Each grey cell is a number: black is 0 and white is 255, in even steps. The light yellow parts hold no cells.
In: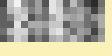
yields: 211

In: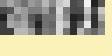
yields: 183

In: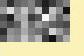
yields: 143

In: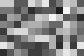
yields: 149

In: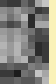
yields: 101

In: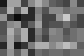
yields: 96

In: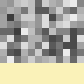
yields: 119

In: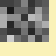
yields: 114
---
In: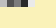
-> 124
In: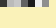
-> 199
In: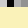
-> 176
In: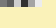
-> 206
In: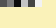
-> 12
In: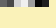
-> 212
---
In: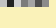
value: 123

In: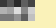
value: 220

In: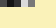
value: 49

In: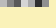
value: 213

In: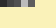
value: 81

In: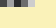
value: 44
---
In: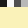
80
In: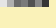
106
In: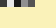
26
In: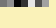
7
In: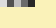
192
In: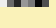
38
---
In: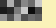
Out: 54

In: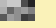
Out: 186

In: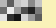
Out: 182

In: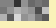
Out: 130

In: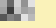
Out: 173

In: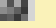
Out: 168

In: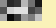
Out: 140

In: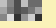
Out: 192

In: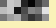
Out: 105
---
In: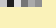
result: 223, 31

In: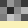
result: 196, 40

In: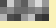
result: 217, 52

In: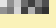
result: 227, 49

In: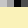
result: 198, 6

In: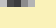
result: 194, 61
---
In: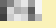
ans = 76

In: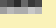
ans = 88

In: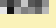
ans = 116

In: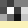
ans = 76

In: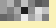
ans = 156

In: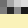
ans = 111
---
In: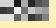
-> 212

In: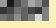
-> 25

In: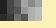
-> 71

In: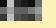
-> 191

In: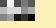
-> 242

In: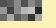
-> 92

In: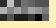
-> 191

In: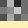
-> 182
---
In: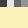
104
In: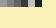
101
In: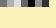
220
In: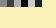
176
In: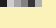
166
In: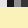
143
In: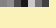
77
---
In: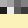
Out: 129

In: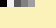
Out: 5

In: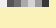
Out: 112

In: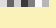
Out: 209

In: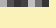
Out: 53

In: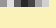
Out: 97

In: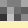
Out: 95

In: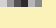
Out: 152

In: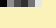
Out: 142

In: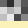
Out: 73
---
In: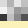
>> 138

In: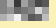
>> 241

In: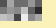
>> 70

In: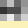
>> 148

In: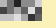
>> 223

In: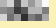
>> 154
